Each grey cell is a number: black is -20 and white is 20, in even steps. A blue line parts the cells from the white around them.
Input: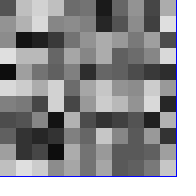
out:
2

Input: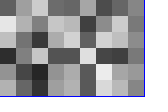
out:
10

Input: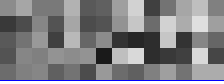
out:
-6

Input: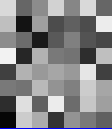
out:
2

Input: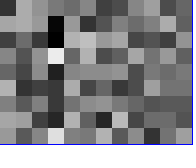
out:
-10
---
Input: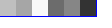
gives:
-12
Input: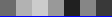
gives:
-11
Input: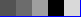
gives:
14
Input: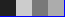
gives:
7
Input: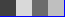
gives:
10
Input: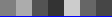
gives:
-9
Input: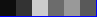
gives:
-6
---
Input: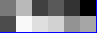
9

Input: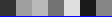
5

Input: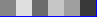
15

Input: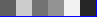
12

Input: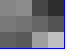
2

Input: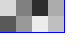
0
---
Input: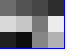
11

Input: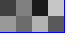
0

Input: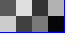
15

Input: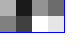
-16

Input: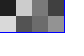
12

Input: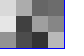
-10
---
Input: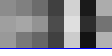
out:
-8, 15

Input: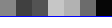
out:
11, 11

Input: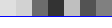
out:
-12, 15

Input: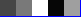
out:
20, 20

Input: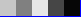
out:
16, 16

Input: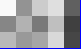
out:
-1, 19

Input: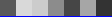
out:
2, 14
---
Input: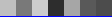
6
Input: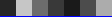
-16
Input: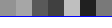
10
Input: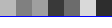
-3
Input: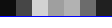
8
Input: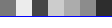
7
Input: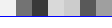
12
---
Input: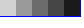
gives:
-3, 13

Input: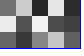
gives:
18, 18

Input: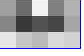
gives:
-7, 18

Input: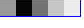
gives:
-2, 17

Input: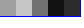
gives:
-2, 11

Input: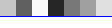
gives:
-14, 19

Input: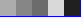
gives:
-3, 14

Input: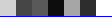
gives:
-18, 20

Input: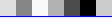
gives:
8, 19

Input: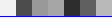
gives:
6, 18
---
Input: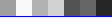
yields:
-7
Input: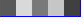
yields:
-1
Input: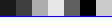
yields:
-5
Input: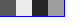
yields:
17
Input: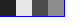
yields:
16
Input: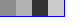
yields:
8
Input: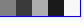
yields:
7
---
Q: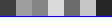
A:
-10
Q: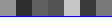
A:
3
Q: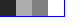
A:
-14
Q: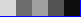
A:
14
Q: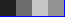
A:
-15
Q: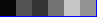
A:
-19
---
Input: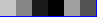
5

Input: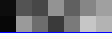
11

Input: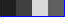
14

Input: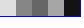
6

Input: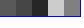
12

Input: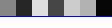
8

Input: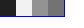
3
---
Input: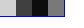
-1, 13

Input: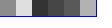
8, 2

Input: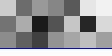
18, 2

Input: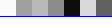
-5, 19

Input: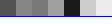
17, -7

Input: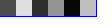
10, -8

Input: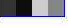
1, -12

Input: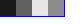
2, -16

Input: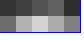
-13, -3
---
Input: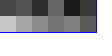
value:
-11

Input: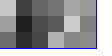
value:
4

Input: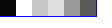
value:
-6

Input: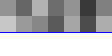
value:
0

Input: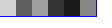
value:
1

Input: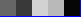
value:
-19

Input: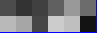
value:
-3
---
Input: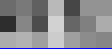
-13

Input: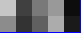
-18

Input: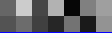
-19

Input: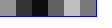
-18

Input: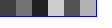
-15

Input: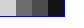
-17
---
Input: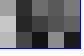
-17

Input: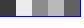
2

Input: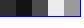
-8

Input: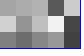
1

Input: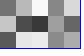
17

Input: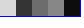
-3

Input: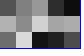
-17

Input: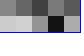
3
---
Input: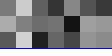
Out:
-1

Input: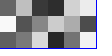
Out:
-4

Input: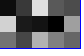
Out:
-18

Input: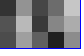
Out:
-12

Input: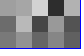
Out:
5

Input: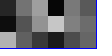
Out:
-14

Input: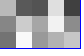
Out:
9

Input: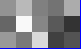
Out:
3
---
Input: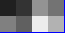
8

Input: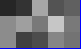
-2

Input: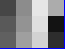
-13

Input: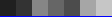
11

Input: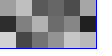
9

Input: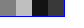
-11

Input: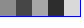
14

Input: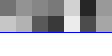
6
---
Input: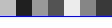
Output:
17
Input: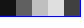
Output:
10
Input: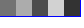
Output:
-8
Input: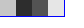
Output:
-13
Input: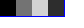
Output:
-2
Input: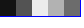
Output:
17
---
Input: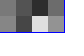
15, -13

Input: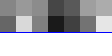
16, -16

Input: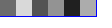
14, -15

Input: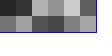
12, -14

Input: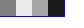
17, -16

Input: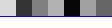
14, -19

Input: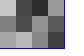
11, -13

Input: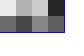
17, -14

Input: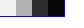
18, -19
